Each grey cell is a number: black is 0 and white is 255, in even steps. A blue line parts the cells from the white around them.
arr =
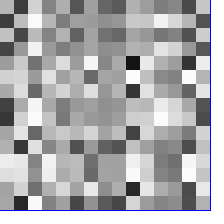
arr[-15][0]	182
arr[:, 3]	[131, 182, 131, 154, 169, 225, 183, 168, 195, 184, 134, 242, 238, 177, 130]
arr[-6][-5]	215
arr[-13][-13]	186
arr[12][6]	106
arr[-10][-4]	138
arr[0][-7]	90
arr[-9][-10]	173
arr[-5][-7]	83
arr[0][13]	74
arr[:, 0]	[182, 62, 193, 69, 156, 209, 169, 65, 55, 165, 177, 236, 222, 163, 166]
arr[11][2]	131
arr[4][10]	233
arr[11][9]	239
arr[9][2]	103
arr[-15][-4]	125
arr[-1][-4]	133
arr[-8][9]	189
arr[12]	[222, 225, 145, 238, 171, 186, 106, 163, 161, 249, 206, 132, 121, 252, 197]
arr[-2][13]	75
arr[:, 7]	[102, 143, 114, 142, 135, 165, 150, 144, 147, 163, 97, 161, 163, 142, 89]
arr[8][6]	153
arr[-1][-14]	40
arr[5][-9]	105
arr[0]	[182, 61, 210, 131, 174, 86, 160, 102, 90, 177, 157, 125, 135, 74, 198]
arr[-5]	[177, 56, 224, 134, 170, 81, 154, 97, 83, 192, 159, 129, 137, 77, 192]
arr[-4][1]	231
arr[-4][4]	182
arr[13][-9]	232

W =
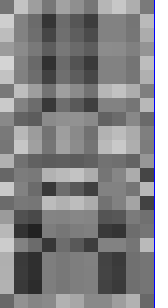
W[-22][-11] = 116
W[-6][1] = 51
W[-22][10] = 122
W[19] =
[176, 59, 47, 126, 120, 126, 128, 68, 60, 112, 117]
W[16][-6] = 125
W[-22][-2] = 174
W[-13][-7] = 158
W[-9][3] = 56
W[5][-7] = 111
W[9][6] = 113
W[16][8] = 52
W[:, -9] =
[158, 107, 110, 121, 105, 109, 158, 108, 92, 156, 160, 97, 121, 107, 118, 73, 34, 107, 47, 47, 44, 133]
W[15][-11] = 155
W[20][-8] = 126
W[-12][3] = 117
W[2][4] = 111
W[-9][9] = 117
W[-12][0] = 118
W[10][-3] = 201
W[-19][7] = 140
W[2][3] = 69
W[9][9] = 171
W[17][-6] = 88
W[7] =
[202, 130, 108, 56, 110, 89, 63, 130, 130, 117, 184]
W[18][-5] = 129
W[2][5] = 94
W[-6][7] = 57
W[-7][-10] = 81
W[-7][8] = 87
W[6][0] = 120
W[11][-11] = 177
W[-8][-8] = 188
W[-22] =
[116, 195, 158, 119, 162, 143, 118, 182, 199, 174, 122]
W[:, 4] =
[162, 108, 111, 120, 107, 111, 159, 110, 144, 158, 161, 94, 186, 109, 177, 131, 118, 109, 120, 120, 119, 178]
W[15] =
[155, 81, 73, 132, 131, 135, 133, 84, 87, 123, 112]
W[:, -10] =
[195, 130, 130, 139, 130, 129, 190, 130, 99, 184, 198, 113, 124, 130, 120, 81, 51, 130, 58, 59, 57, 146]

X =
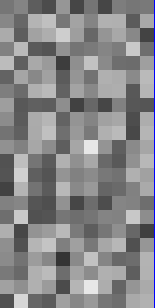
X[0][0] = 118
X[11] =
[82, 190, 117, 91, 177, 144, 168, 105, 89, 145, 184]
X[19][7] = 176
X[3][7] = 133
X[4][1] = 95
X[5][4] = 91
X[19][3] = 187
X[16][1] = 71
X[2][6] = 103
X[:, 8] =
[125, 176, 168, 124, 110, 172, 174, 129, 167, 186, 95, 89, 114, 106, 133, 130, 143, 183, 104, 172, 100, 110]
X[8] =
[140, 91, 171, 182, 99, 148, 132, 161, 167, 77, 173]
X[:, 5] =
[70, 163, 158, 116, 143, 149, 163, 65, 148, 153, 166, 144, 129, 137, 70, 110, 122, 160, 138, 163, 181, 135]
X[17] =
[143, 81, 181, 196, 127, 160, 120, 167, 183, 80, 150]
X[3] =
[129, 186, 90, 84, 146, 116, 122, 133, 124, 201, 110]
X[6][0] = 126
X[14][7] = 77
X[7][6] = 103
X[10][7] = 148
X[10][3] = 141
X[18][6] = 194
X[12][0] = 84
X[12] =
[84, 208, 95, 84, 148, 129, 139, 120, 114, 176, 161]
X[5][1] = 165
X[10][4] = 94
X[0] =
[118, 132, 93, 76, 150, 70, 117, 70, 125, 118, 121]
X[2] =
[171, 93, 162, 174, 206, 158, 103, 149, 168, 136, 67]
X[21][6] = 153
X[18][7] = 133
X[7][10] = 85

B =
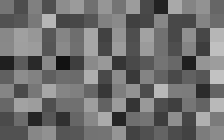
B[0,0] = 117
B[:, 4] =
[141, 69, 133, 138, 18, 109, 133, 112, 48, 85]
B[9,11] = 100
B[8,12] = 143
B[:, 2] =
[128, 121, 151, 156, 41, 130, 119, 157, 37, 135]
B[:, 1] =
[77, 87, 160, 159, 91, 141, 73, 162, 108, 81]
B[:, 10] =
[73, 70, 162, 155, 88, 132, 76, 153, 116, 80]
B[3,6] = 166
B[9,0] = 81
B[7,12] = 63
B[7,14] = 99
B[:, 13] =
[132, 71, 144, 133, 31, 97, 124, 118, 70, 66]
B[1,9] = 64
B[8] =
[74, 108, 37, 87, 48, 102, 136, 171, 37, 111, 116, 61, 143, 70, 176, 123]
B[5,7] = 73
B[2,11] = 113
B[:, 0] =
[117, 81, 136, 137, 31, 96, 133, 103, 74, 81]
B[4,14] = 149
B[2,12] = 72
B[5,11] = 99
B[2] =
[136, 160, 151, 87, 133, 110, 166, 65, 148, 78, 162, 113, 72, 144, 71, 182]
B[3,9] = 81
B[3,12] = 78
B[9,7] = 116
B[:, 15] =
[102, 108, 182, 192, 157, 194, 100, 185, 123, 139]
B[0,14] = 146

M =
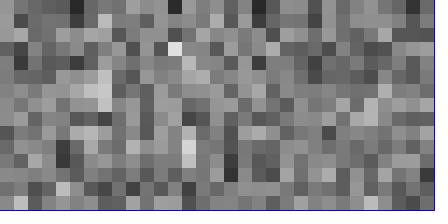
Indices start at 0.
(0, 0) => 149
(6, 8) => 94
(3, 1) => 70
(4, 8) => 133
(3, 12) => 224
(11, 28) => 155
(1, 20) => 118
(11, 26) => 91
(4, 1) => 58
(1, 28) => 129
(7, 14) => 113
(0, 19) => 87
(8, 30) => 97
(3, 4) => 120
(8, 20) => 122
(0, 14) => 126
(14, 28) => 92
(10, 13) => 212
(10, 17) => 120
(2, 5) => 140
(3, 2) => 131
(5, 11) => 129
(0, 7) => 120
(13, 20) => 121
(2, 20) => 158
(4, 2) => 115
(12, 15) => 156
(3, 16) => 156
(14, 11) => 158
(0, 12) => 43
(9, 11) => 158
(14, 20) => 123
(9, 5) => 171
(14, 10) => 114
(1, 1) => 75
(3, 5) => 138
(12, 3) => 137

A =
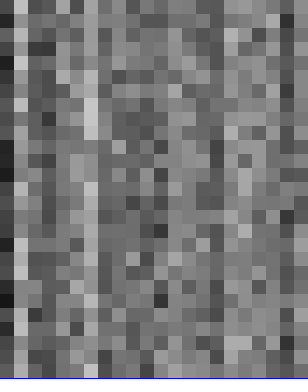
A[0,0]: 73
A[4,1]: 195
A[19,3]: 91
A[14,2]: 128
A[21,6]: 183
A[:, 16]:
[146, 118, 177, 158, 130, 145, 149, 115, 146, 174, 138, 153, 138, 123, 131, 162, 135, 147, 124, 135, 152, 112, 140, 142, 172, 163, 138]
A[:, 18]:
[138, 136, 78, 116, 145, 145, 105, 131, 151, 97, 151, 151, 142, 124, 119, 94, 115, 119, 112, 148, 87, 128, 141, 142, 102, 125, 135]
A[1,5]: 128
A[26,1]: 173
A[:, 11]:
[104, 85, 113, 122, 101, 115, 128, 121, 94, 117, 72, 131, 69, 98, 74, 101, 55, 110, 129, 148, 87, 53, 139, 112, 94, 154, 133]
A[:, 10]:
[120, 85, 115, 116, 120, 90, 122, 84, 90, 80, 116, 97, 142, 134, 99, 89, 78, 97, 75, 94, 135, 118, 105, 115, 121, 89, 69]
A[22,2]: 59
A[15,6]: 160
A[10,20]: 80
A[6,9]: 142
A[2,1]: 182
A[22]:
[78, 176, 59, 86, 126, 102, 145, 94, 143, 104, 105, 139, 130, 107, 96, 75, 140, 122, 141, 136, 78, 158]
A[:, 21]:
[141, 132, 116, 147, 114, 135, 135, 127, 119, 141, 97, 130, 88, 120, 86, 90, 140, 157, 139, 105, 112, 136, 158, 131, 114, 143, 110]
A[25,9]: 112
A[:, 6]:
[163, 155, 154, 156, 137, 180, 169, 198, 197, 190, 125, 142, 141, 189, 172, 160, 170, 163, 176, 148, 145, 183, 145, 167, 142, 134, 192]
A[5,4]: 170
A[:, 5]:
[78, 128, 94, 120, 105, 138, 155, 115, 148, 113, 118, 153, 154, 129, 122, 151, 130, 89, 135, 120, 167, 133, 102, 76, 132, 152, 123]
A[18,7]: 89
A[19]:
[76, 190, 87, 91, 127, 120, 148, 86, 117, 87, 94, 148, 118, 131, 124, 103, 135, 125, 148, 114, 81, 105]
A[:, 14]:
[90, 122, 84, 93, 119, 147, 107, 96, 103, 104, 116, 146, 121, 91, 89, 126, 103, 157, 117, 124, 120, 114, 96, 134, 79, 134, 137]
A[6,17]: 127
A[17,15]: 85
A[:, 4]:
[163, 104, 115, 147, 145, 170, 92, 121, 126, 106, 121, 124, 119, 121, 104, 115, 123, 123, 97, 127, 94, 133, 126, 151, 99, 115, 114]
